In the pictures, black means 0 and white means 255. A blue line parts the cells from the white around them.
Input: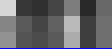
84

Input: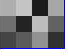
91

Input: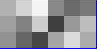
101

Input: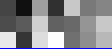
53

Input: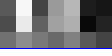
141

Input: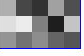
114

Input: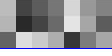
221

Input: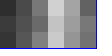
86

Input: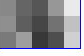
158

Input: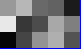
69
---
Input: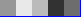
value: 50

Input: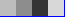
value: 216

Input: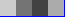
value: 171

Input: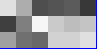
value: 84

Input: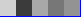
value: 119

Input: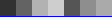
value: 206

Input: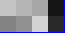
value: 21

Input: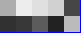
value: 209

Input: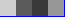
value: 151
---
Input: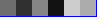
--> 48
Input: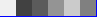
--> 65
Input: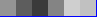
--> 93
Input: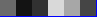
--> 19
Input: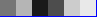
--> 181
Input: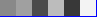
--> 160
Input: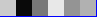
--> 9
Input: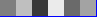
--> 191
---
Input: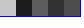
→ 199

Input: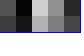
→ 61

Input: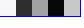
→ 247

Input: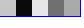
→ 198

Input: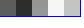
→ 93

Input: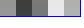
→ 150

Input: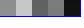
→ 142
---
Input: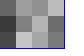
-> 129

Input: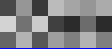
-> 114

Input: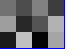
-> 40

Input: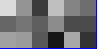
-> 117

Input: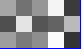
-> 228

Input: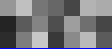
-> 91

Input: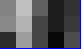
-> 179

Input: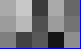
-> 185

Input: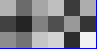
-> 36

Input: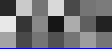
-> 53
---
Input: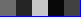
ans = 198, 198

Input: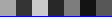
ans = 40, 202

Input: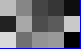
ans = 77, 217

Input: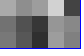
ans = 55, 210

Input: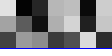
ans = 175, 226

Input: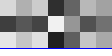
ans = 241, 241
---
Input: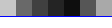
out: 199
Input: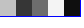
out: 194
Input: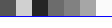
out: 85
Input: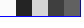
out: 251
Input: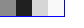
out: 139
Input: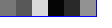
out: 119
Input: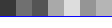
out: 56
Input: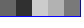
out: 102
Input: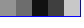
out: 147
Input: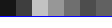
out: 22
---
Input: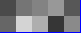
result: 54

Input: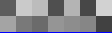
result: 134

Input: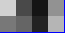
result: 35

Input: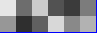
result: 137

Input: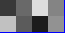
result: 28

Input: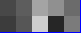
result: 38
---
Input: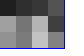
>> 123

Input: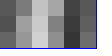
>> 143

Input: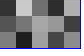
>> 160

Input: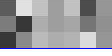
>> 179

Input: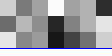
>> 67

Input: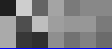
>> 114
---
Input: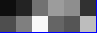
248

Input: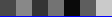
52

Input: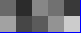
91

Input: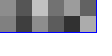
141

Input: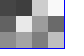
126

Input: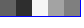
245

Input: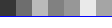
186

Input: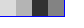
49
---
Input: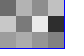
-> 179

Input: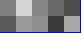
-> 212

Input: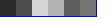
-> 76

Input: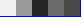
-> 153

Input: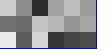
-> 141

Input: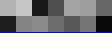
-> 198
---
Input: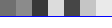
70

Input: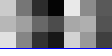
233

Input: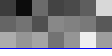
74

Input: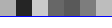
89

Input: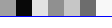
198

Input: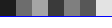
127
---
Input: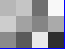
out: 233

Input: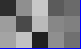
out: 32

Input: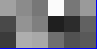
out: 168

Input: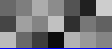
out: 61

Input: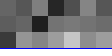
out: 133

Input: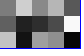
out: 159

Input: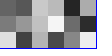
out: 180

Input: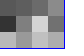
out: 192

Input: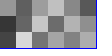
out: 116

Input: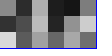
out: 161
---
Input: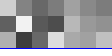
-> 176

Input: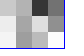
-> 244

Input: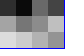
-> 220

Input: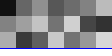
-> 173

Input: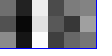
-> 139

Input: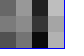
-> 81

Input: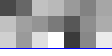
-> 208
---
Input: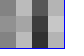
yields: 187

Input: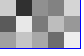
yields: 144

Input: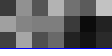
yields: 113

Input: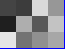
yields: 60

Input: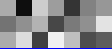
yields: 52

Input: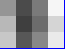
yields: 75

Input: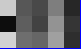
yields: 73

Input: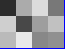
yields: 171

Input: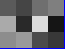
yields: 69
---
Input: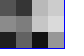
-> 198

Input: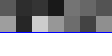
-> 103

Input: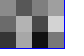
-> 72

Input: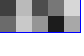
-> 119

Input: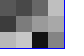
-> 154

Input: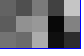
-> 8
